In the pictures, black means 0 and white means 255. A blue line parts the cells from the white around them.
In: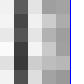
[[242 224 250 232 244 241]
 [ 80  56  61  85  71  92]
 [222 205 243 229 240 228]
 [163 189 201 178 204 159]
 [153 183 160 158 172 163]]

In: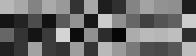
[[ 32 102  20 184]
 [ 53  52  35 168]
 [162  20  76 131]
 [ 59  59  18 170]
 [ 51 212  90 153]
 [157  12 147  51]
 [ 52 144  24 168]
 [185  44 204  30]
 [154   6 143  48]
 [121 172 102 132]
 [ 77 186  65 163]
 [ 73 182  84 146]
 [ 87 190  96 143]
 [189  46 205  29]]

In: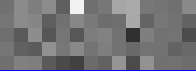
[[111 118 110 117 113]
 [128  96  89 138 139]
 [126  92 141 134 126]
 [ 90 145  86  94 140]
 [ 74 119 117 113  95]
 [ 65 137  87 135 242]
 [107 116 125 121 111]
 [ 98 127 130 109 119]
 [149 114 114 111 166]
 [ 75 105  47 169 170]
 [146 115 127 100 119]
 [113 114 114 119 116]
 [114  99 115 114 112]
 [109 105  76  99 137]]

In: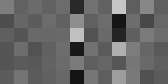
[[ 92  84  85  95  78 125]
 [115  91 109  85 102  98]
 [ 91  88  82 105  92 107]
 [ 97  99  97 104 108  98]
 [104 107 109 105  97 108]
 [ 20 123  24 192 142  41]
 [118  95 114  82  96 114]
 [ 95 102  91 105 108  98]
 [157  86 175  36  21 198]
 [121 118 124  95 109  94]
 [ 81 105 102 122  72 135]
 [ 91  95  89 108 103  95]]

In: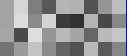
[[115 166 163 163]
 [155  74 221 213]
 [195 222 138 125]
 [139 150 212  88]
 [100 185  59 181]
 [ 81 164  49 178]
 [185 101 180  81]
 [ 91 186  72 149]
 [134 198 135 190]]

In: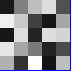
[[176 230  22 239  25]
 [ 50 165 221 202 128]
 [253 122  35  64 190]
 [ 19  34 221  22 221]
 [190  75 212 167  80]]

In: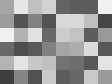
[[ 62 179 105 240 157 166]
 [132 227  78 178  83 231]
 [ 80 200  90 226 130 192]
 [201 192 129 104  82 210]
 [ 93 115 165 204 215  99]
 [103 110 173 194 216  93]
 [201  87 219  93 191  92]
 [155 227  87 153  69 240]]

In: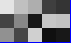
[[145  67 228]
 [ 70 135 192]
 [208  23 174]
 [ 16 199  63]
 [ 24 194  52]]

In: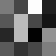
[[ 90  38  87 123]
 [ 51 186 187  70]
 [ 71   2  72 253]
 [126 146  20  32]]
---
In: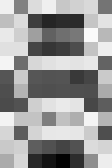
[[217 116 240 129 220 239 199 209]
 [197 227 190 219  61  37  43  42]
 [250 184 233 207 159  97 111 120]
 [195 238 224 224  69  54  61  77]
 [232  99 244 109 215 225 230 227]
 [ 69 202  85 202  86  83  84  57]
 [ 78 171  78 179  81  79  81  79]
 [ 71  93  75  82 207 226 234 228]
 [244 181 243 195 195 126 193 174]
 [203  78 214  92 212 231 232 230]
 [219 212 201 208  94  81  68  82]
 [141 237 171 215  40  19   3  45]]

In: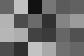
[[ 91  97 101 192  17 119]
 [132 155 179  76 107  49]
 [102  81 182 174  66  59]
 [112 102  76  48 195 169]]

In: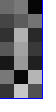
[[121   6 107]
 [ 92 116  69]
 [177  41  49]
 [162  57  88]
 [153  32  23]
 [  8 181 120]
 [199  81  52]]

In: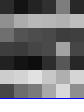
[[125  40  43  19  35  48]
 [177 190 144 172 184 182]
 [ 61  63 111  83  77  73]
 [163  70  62  59  69  74]
 [ 87  39  33  19  13  45]
 [175 213 205 211 225 199]
 [217 142  71 109 122 169]]

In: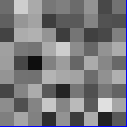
[[ 72 114 109 206 170 119 127 107 147]
 [ 82  79  96 150 163  62  90  89 132]
 [ 72 128  67 172 177 148  61 117  64]
 [147 172 160 121 116 171 205 140 103]
 [135 104 158  71  14 129 157 102 171]
 [145 176 148 114 113 180 168 163 109]
 [120  99  69 133 172  88  36 119  80]
 [224 166 141  80 132 199 133 186  90]
 [ 34  89 127 166 129  46 147  60 172]]

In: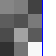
[[126  65 134]
 [ 81 122  93]
 [163  90  75]
 [117 247  49]]

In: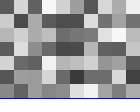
[[172 238  90 213  97 246 210 158  87 215]
 [162 114 204  76 171  91  77  78 220 114]
 [247 186 183 207 171 189 109 118 123 225]
 [ 94 198  92 220 141 105  73  74 182  97]
 [161  91 211 105  97 241 182 190 209 149]
 [215  65  85 157 155 214 105  58 109 109]
 [125 172 136  99 156 134 141 222 241 164]]
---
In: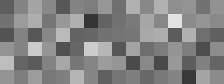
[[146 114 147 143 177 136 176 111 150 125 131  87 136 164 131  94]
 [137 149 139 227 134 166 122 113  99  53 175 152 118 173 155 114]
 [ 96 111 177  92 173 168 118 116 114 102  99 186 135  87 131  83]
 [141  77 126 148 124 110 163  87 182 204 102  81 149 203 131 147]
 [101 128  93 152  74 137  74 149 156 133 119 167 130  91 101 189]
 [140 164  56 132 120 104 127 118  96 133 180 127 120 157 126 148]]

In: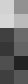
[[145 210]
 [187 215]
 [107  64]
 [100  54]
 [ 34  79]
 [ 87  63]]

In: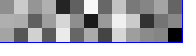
[[100 164 133 121 195 103 248  96  36 176 149 203 142]
 [136 116  50 203 240 153  26 142 214 158  95 172 175]
 [  0 133 139 158 214  68 171 102 235  91 209  86 164]]

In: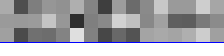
[[166 206 154 154 200 138 107 156  62 132 175 145 150 126  78 171]
 [139 122  93  95 161 136 192 210 137 127  46 151 196 155 153 154]
 [160 205 175 164 169 164  83 104  71 129 223 131 109 112  75 160]]

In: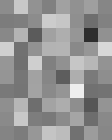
[[134 159 145 161 128 146 200 140]
 [129 110 143 198 204 140 126 124]
 [145  45 150 174 161  91 180 136]
 [216 150 137 180 179 146 113 207]
 [147 183 198 145 128 207 112 150]
 [142 122 174  93 134 162 118 149]
 [115 113 238 149 138 163 117 121]
 [148  86 142 173 163 110 182 143]
 [137 109 165 139 121 125 200 138]
 [135 156 113 188 196 151 124 132]]

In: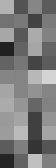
[[ 92 134  83 178]
 [122  66 121 114]
 [130 171  88 167]
 [100 166  99  32]
 [ 92  68 119  99]
 [212 184 132 133]
 [133 146 132 165]
 [130 102 149 171]
 [147  64 164 154]
 [164  64 186 156]
 [ 85  52 127  92]
 [127 192  98  37]]

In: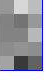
[[189 215 150]
 [152 116 130]
 [184 131 131]
 [142 146 140]
 [ 98  57 163]]
